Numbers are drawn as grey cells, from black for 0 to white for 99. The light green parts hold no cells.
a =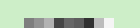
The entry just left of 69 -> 57
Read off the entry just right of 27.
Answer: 40
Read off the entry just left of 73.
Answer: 19

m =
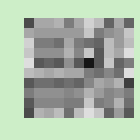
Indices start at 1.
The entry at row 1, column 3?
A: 65
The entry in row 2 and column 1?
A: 65
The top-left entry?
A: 29
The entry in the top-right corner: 39
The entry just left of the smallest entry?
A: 34
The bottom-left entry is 29
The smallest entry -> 8
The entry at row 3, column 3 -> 48
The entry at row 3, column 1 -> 81
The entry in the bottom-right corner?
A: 34
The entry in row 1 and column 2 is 65
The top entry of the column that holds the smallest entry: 81
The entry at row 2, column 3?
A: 60

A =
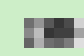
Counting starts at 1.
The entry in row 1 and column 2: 58
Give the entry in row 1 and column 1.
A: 43
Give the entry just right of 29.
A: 81
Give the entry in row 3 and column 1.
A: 39
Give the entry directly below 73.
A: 68

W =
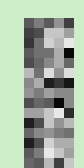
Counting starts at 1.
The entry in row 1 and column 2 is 48
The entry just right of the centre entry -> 53
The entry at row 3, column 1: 21
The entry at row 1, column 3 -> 35
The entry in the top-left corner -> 35
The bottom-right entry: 77
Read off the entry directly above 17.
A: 53
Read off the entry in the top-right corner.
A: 25
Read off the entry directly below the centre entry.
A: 35
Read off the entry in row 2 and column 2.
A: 30
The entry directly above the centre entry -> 12
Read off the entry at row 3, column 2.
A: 44
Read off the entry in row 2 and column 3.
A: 77
